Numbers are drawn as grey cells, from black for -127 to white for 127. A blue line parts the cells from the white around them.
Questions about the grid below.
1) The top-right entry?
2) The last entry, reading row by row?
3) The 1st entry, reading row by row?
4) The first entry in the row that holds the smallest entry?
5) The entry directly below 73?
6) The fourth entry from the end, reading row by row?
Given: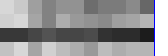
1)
-24
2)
53
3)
87
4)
-71
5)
87
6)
60

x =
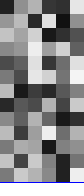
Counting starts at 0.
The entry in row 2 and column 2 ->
81
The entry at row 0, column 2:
51
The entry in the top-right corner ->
102
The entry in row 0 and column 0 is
-94
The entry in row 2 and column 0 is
67
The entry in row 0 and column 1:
16
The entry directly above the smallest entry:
-79
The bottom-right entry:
110
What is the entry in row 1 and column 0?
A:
22
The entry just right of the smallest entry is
16
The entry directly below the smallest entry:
-79
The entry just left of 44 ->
-5
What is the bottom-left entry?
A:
-5
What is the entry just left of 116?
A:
-11
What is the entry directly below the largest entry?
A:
1
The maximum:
116
